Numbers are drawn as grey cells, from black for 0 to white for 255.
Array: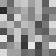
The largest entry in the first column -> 232
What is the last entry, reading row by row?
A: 106
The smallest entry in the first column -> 40
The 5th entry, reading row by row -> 161
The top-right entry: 217
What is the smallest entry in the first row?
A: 94
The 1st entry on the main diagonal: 161
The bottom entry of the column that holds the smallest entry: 217
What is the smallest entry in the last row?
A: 78
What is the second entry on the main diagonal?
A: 133
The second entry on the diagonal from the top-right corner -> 119
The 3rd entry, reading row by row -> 190
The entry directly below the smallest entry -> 217
